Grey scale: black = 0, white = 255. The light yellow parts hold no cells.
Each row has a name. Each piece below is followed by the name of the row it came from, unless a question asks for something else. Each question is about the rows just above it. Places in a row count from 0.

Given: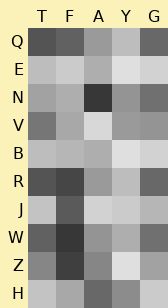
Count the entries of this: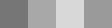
4
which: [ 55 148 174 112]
W
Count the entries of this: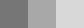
3
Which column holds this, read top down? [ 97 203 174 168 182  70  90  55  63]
F
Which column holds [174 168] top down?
F
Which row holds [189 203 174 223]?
E

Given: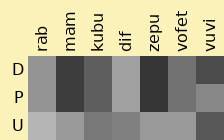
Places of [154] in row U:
1 4 5
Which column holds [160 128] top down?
dif
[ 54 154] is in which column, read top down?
zepu

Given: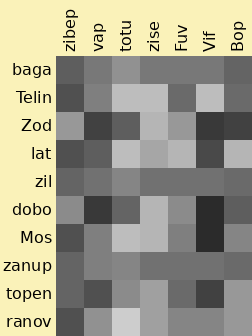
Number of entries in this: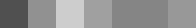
7
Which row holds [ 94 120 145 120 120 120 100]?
baga
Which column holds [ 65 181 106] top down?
Bop
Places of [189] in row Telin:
2 3 5
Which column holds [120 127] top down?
vap
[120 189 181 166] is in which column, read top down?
zise
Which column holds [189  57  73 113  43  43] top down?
Vif

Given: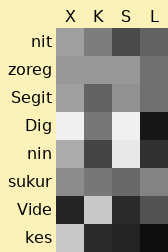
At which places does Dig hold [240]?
0 2
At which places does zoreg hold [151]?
0 1 2
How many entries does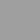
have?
1
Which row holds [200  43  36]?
kes

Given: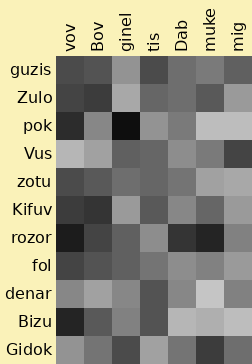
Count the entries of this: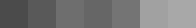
7
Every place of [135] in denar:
0 2 4
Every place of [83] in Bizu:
3

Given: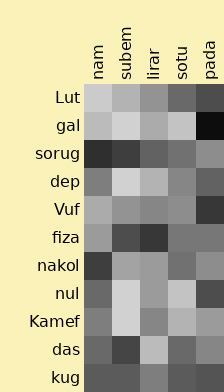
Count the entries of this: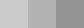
3
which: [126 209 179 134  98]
dep
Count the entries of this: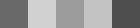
5
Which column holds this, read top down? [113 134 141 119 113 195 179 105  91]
sotu
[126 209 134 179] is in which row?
Kamef
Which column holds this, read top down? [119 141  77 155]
pada

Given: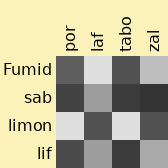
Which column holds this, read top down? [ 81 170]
zal
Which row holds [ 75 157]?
lif
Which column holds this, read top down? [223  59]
tabo
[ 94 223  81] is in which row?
Fumid
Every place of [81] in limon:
1 3

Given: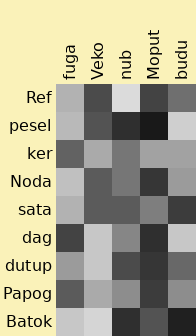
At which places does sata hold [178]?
0
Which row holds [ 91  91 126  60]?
sata
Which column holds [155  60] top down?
budu
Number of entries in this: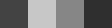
4
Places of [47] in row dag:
3

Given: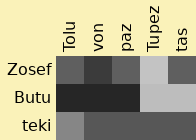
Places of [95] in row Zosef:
0 2 4
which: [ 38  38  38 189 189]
Butu
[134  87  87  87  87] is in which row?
teki
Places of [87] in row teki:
1 2 3 4
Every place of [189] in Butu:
3 4

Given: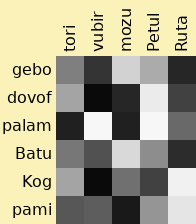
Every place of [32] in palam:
0 2
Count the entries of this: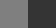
2
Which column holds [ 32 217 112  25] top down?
mozu
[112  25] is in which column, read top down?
mozu
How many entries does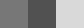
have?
3

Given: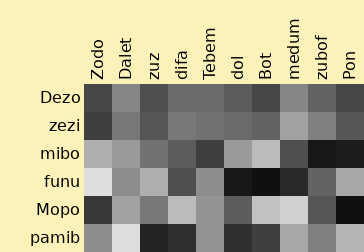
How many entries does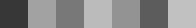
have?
7
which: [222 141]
funu

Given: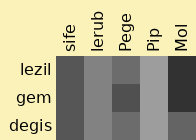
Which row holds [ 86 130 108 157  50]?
lezil
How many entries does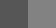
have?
2

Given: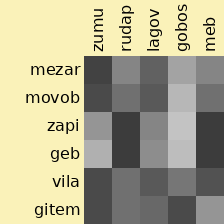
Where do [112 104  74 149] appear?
gitem
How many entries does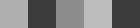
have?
5
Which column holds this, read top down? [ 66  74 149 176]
zumu
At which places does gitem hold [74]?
0 3
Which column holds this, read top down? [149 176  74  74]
zumu

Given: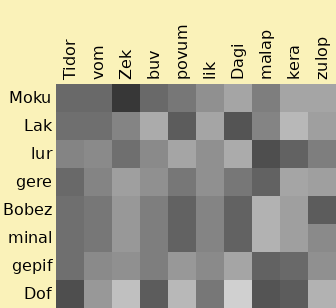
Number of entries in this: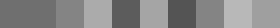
10
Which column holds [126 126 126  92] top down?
buv
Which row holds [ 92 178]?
Dof
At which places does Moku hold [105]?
0 1 3

